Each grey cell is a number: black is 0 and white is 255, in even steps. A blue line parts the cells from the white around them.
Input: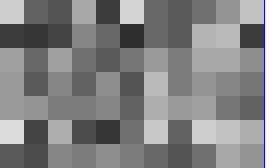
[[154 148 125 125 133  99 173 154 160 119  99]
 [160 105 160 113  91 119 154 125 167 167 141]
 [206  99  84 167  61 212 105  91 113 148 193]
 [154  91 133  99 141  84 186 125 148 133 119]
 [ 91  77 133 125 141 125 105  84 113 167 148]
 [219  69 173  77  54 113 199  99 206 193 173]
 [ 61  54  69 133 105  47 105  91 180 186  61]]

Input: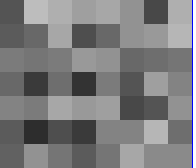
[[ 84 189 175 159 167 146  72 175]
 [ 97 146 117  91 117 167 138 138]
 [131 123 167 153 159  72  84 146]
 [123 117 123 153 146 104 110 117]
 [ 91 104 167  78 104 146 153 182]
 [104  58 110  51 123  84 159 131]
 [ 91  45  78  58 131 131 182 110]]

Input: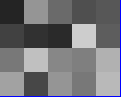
[[120 192 135 127 177]
 [ 36 149 106  79  87]
 [162  71 149 120 185]
 [ 65  49  42 205  93]]

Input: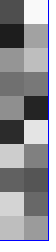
[[ 78 249]
 [ 43 228]
 [149 190]
 [ 29 162]
 [190 155]
 [205 128]
 [112 120]
 [212 104]
 [ 97  85]
 [143  36]]

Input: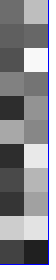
[[ 81 248]
 [ 45 233]
 [205 227]
 [109 190]
 [ 73 182]
 [ 53 161]
 [ 45 147]
 [168 135]
 [129 116]
 [ 95 103]
 [ 66  32]]

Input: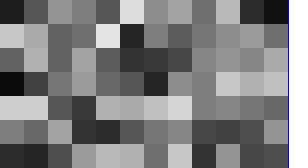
[[206 206  86  57 177 170 192 213 126 134 118 104]
 [ 98 177  98 163  92  51  57  71 134 148 134 170]
 [199 170  98 111 228  37 126  92 118 141 155 111]
 [126 104 163  51  44  86 118 134  71  65  78 148]
 [ 29  86 148 126  86 221 141 163 111 185  44  17]
 [ 11  65 118 155 104  86  37 141 126 199 177 192]
 [ 44  37  78 155 185 177 111 199  51 148  71  78]]

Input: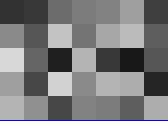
[[180 144  71 130 124  94 173]
 [216 101  31 180  56  24  86]
 [138  86 195 116 167 187  94]
 [159  71 210 138 180 173  37]
 [ 50  56 108 124 130 159  63]]
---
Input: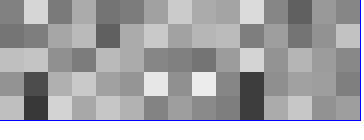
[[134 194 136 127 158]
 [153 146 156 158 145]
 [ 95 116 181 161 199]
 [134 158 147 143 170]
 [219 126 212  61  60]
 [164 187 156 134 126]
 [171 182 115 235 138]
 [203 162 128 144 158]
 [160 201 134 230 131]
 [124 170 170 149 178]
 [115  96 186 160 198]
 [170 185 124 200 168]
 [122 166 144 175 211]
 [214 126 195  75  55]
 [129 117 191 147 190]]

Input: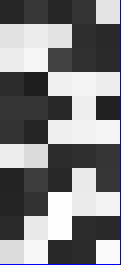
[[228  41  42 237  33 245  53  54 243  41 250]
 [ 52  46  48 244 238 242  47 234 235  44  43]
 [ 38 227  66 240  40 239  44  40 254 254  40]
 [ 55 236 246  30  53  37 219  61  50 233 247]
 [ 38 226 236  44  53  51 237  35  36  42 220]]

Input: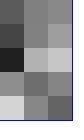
[[137 158 198 133 100]
 [128 129 178 110 135]
 [ 91  69  32 142 212]]

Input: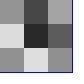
[[164  92 144]
 [ 71  41 222]
 [148 220 145]]

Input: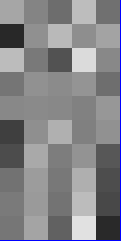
[[112 163 136 110 151 145  87  77  72  41]
 [189 142 219 148 129 128 147 175 188 225]
 [109 185  82 139 136 176 125 120 115  97]
 [132 144 121 145 138 143 169 156 154 164]
 [166  40 188 117 136  63  76 114 122 118]]

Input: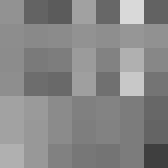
[[ 98 145 135 116 103 100  63]
 [217 150 176 200 124 124 124]
 [103 142 130 112 131 130 116]
 [161 146 155 159 128 126 119]
 [ 91 139 125 105 139 139 129]
 [ 99 137 122 109 154 152 152]
 [146 141 140 142 162 162 176]]
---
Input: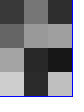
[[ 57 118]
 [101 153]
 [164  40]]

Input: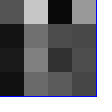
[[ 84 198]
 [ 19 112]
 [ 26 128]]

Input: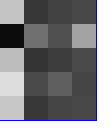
[[196  55]
 [ 12 112]
 [189  52]]

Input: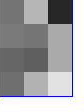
[[116 182]
 [122 117]
 [102  95]]

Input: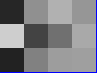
[[ 38 144]
 [206  67]
 [ 34 129]]

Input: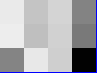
[[234 196]
 [237 191]
 [132 232]]
